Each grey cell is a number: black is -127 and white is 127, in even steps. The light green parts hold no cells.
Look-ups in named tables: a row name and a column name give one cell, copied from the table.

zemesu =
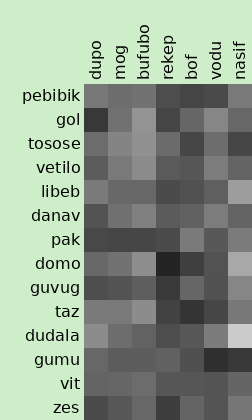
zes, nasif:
-9
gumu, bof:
-47
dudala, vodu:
-4
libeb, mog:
-23
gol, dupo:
-71
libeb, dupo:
-5
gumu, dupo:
-24
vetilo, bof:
-41
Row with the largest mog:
tosose

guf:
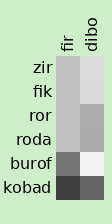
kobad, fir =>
-64
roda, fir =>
64
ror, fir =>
65
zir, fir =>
64
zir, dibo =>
91
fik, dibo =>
90
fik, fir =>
66
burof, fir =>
-10
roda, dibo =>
43
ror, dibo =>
45
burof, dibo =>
114
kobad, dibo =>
-25
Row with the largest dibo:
burof

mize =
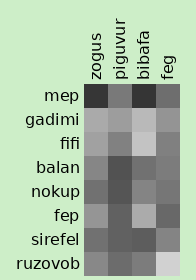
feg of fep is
-23
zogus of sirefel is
-14
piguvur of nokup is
-42
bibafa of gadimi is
57
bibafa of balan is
-14
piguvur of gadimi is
29
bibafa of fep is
43
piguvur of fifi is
1
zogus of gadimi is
42
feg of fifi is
0

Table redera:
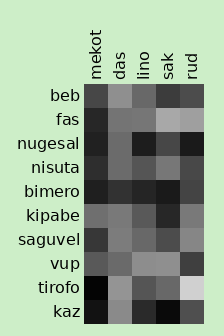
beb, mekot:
-56
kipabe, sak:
-88
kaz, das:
10
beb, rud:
-51
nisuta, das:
-20
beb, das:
15
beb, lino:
-23
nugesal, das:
-20
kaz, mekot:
-109
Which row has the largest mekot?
kipabe

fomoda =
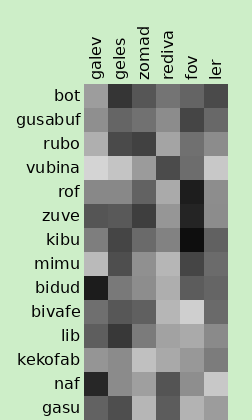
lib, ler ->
10
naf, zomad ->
31
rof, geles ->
8
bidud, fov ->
-35
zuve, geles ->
-38
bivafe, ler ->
-21
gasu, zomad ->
54
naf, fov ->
14
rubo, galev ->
47
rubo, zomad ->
-62
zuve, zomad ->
-65
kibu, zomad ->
-21
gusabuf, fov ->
-58
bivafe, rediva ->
54
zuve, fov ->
-91
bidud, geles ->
-6
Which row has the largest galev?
vubina

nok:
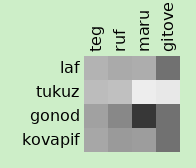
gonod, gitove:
-14
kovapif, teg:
39
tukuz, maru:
109
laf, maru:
45
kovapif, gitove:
-14
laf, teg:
51
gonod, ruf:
8
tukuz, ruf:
64
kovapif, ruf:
26
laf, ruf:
42
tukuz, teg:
60
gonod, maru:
-72
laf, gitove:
-14
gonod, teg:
33
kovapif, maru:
29
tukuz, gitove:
104
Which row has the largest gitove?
tukuz

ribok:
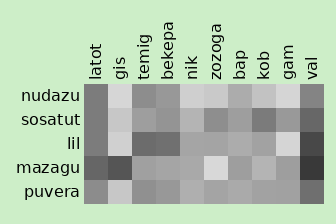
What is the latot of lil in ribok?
-3
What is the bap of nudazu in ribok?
44
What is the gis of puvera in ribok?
71
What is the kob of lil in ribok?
34
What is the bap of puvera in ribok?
42
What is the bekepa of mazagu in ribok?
37
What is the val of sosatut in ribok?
-24
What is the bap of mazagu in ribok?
30
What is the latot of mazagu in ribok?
-25
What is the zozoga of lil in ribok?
36
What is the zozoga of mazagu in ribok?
88
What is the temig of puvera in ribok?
16
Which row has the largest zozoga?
mazagu

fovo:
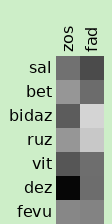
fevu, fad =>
3
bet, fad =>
-19
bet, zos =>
22
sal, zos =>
-14
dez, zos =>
-121
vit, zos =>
-41
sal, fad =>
-52
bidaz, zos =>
-35
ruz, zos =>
22
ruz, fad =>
72
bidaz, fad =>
84
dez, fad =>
-18
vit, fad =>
-17
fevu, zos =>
7

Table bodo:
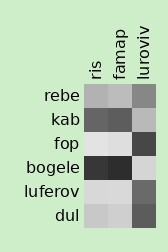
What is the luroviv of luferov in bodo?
-21
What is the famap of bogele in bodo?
-82
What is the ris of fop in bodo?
99
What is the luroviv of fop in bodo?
-56
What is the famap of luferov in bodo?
89
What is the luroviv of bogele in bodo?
85
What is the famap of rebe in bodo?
60
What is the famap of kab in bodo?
-34
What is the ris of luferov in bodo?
88
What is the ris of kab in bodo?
-26
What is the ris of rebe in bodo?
50
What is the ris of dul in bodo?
72
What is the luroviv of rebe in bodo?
7
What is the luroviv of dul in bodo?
-35
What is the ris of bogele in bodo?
-72
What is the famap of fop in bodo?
94
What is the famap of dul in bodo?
79
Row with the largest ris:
fop

